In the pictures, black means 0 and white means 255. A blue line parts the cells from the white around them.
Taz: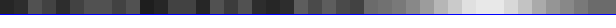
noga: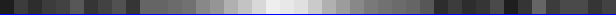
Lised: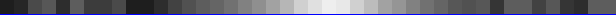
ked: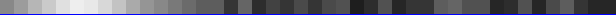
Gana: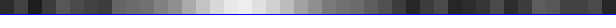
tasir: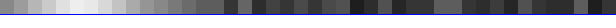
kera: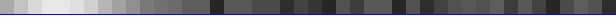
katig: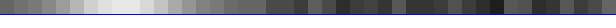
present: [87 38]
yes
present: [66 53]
yes
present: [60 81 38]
no
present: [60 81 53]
no
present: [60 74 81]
no

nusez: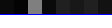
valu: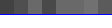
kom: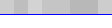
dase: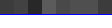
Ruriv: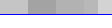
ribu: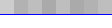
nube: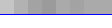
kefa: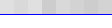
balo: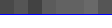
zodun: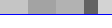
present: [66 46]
no
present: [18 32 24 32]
no
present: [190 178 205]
no
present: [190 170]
yes
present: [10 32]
yes
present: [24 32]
yes

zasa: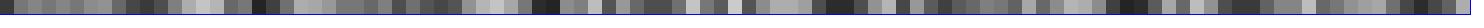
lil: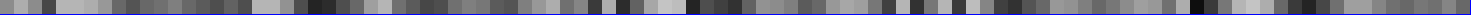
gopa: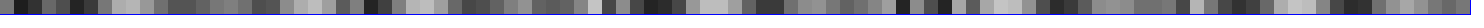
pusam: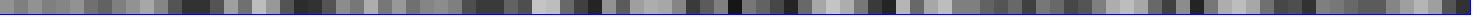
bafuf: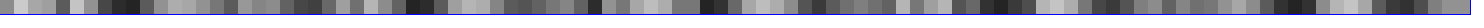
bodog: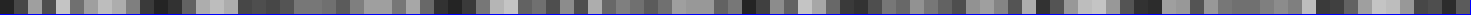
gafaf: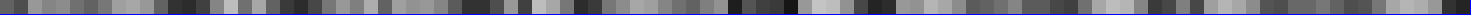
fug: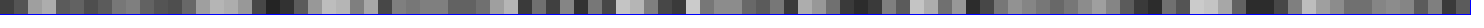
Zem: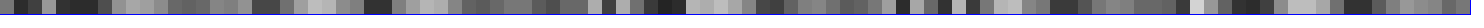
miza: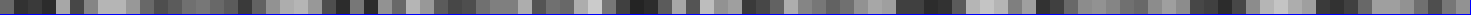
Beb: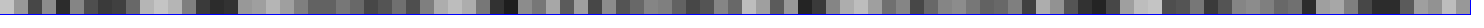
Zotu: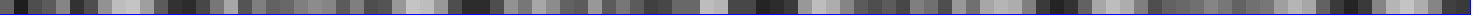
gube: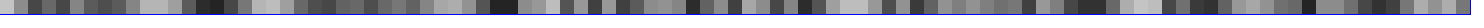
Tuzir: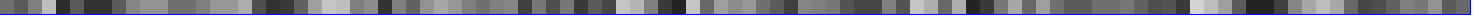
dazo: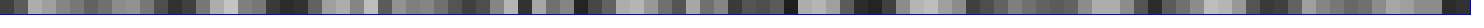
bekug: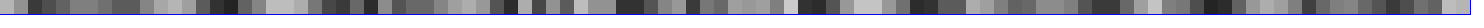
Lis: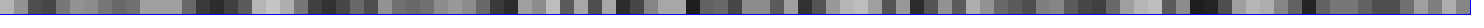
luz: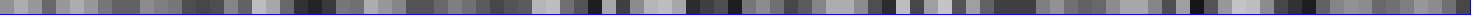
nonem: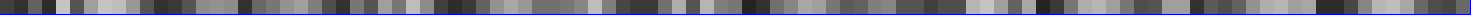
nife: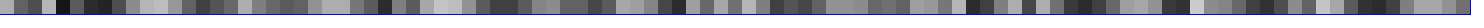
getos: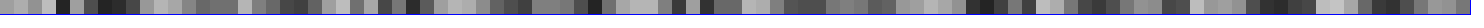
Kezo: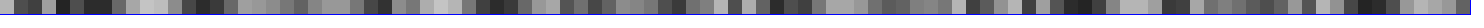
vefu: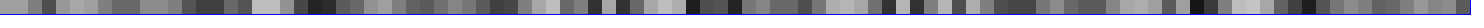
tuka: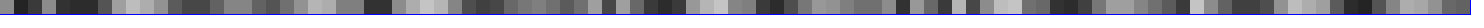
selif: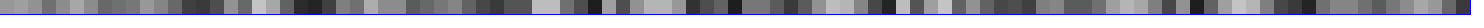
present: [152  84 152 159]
no
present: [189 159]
yes
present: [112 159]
yes
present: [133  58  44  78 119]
no

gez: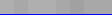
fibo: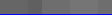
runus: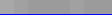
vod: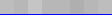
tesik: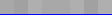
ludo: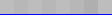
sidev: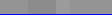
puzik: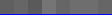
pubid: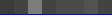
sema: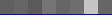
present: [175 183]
yes
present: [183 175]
yes
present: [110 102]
yes
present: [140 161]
no
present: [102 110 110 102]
yes
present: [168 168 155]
no
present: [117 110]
yes

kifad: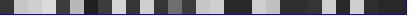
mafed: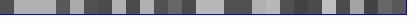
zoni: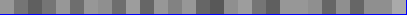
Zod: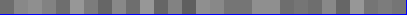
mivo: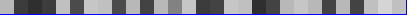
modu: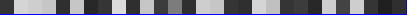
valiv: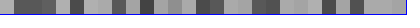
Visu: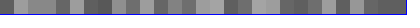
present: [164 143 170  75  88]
yes
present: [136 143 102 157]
no

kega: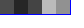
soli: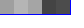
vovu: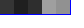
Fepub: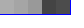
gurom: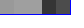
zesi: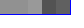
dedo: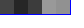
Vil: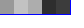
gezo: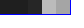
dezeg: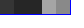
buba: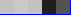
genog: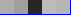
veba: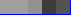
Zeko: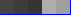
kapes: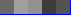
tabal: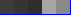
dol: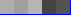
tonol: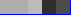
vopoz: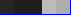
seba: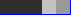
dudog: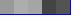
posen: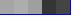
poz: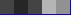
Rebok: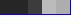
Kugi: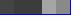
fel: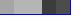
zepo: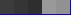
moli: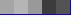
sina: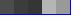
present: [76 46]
no
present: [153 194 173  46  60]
yes
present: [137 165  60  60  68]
no

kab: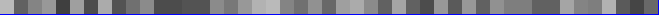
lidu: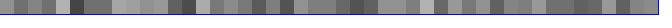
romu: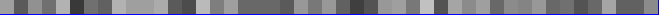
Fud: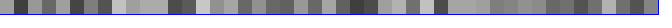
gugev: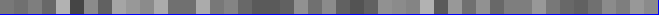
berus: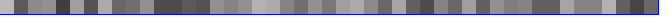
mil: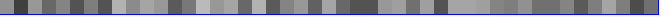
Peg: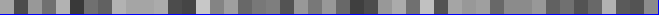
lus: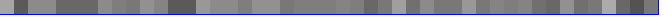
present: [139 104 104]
yes
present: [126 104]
yes
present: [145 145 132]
no
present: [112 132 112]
yes
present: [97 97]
yes
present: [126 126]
yes
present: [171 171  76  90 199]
yes

